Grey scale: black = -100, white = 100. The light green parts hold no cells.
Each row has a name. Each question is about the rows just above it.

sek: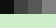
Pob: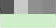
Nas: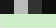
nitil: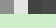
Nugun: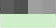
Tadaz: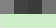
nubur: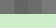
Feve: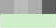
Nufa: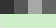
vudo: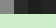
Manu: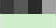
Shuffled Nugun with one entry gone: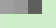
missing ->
[-37]
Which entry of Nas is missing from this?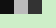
[-82]
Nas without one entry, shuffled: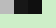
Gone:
[-60]
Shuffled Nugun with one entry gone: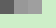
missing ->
[-37]

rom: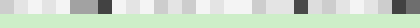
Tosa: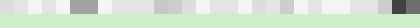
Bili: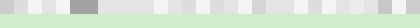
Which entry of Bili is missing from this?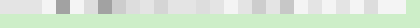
[85]
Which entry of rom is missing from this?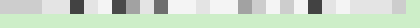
[73]
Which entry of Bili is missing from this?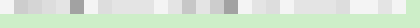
[85]
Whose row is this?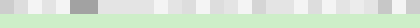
Bili
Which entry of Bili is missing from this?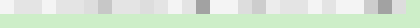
[67]

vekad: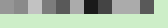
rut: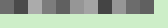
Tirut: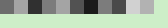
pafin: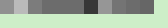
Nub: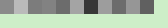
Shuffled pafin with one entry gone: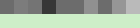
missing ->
[-20]
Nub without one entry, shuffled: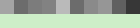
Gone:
[23]
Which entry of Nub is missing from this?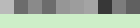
[2]
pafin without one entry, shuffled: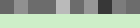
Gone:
[-9]
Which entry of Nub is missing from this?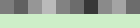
[23]

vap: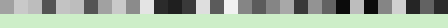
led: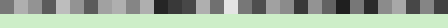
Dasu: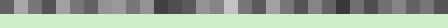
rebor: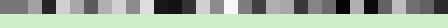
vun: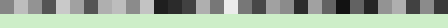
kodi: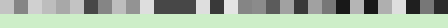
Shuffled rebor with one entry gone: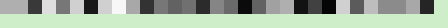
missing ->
[-2]
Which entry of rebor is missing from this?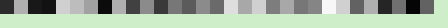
[-60]
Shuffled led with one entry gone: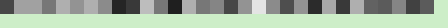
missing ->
[-12]
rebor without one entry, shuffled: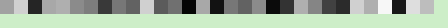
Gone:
[-17]
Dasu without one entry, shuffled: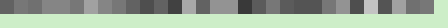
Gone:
[20]
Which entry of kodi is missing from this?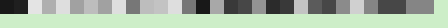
[42]

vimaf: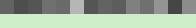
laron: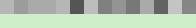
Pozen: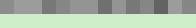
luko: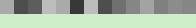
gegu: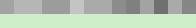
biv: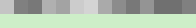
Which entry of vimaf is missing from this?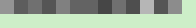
[-17]
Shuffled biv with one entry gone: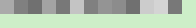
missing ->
[38]

